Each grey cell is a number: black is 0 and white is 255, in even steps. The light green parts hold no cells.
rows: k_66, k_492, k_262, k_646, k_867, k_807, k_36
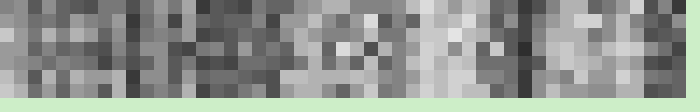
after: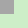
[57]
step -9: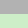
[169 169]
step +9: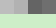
[198 187 109 120]
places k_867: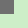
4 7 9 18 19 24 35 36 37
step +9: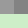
[163 140]

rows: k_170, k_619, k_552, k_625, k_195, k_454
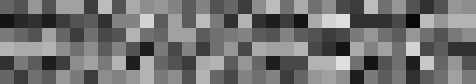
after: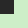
[49]
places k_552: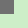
7 11 16 28 31
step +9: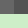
[111  92]
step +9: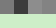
[131  69 150 140]
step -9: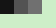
[ 11  74 103]
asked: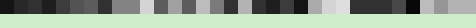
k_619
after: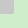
[102]

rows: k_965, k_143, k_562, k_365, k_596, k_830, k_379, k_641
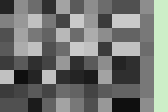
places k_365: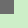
5 11
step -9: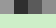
[143  38  81 132]
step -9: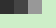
[ 38  59 143]
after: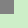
[152]

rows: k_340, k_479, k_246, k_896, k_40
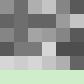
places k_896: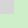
4
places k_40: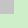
4
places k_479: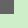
1 3 4
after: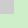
[214]
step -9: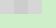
[205 196 205]

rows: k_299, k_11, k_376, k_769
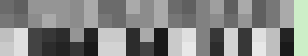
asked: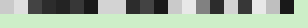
k_769
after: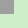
[95]
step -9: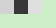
[202  46 214]
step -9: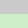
[193 193]
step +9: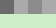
[116 179 149 179]

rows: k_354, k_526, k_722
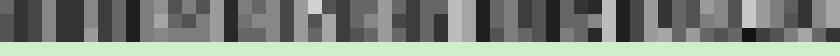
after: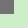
[135]
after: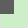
[52]
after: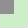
[83]
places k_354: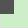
13 15 24 39 50 53
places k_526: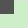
1 14 23 39 50 53 57

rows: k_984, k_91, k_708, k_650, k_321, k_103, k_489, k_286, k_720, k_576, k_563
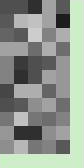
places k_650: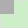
4
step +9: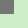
[127]
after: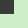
[79]

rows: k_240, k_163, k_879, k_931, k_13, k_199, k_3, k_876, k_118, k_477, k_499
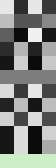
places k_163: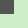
2 3
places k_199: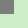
1 2 3 4
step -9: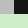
[180  13]
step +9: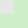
[239]
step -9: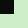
[2]
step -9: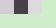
[199  58 210]

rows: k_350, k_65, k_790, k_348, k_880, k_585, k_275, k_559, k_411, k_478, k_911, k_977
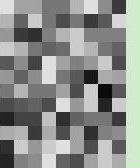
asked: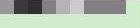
k_790
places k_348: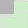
2 7
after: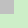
[47]
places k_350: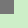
4 5
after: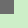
[203]

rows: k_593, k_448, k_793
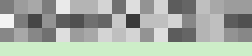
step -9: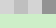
[203 182 203 138]
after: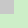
[58]

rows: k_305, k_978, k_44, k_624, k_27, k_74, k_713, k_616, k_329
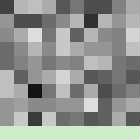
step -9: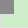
[129]
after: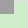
[138]

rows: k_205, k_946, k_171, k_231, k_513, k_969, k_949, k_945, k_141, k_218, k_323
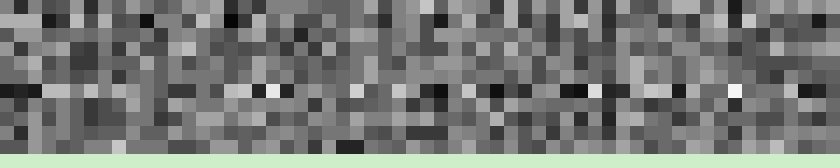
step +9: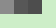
[148  96  86]
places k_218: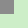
10 15 21 26 33 45 49 51 54 57 59
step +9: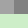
[172 138]
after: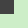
[57]

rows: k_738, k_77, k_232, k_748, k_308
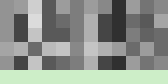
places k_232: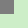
6 10
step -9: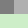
[116 167]
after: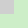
[89]
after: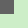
[107]
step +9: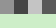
[156  78 205  98]
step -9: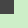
[60]
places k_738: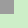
2 5 7 10

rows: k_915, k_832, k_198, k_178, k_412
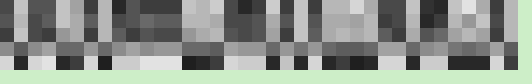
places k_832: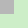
2 8 14 15 27 30 33 37
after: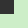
[40]
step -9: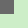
[96]

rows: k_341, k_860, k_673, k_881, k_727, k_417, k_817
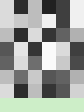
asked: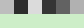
k_673
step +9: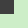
[72]
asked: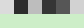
k_817

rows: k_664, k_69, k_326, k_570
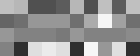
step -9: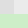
[214 226]
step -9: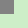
[121]
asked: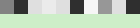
k_570
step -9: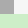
[162 237]
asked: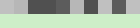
k_664
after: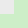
[223]
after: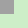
[111]

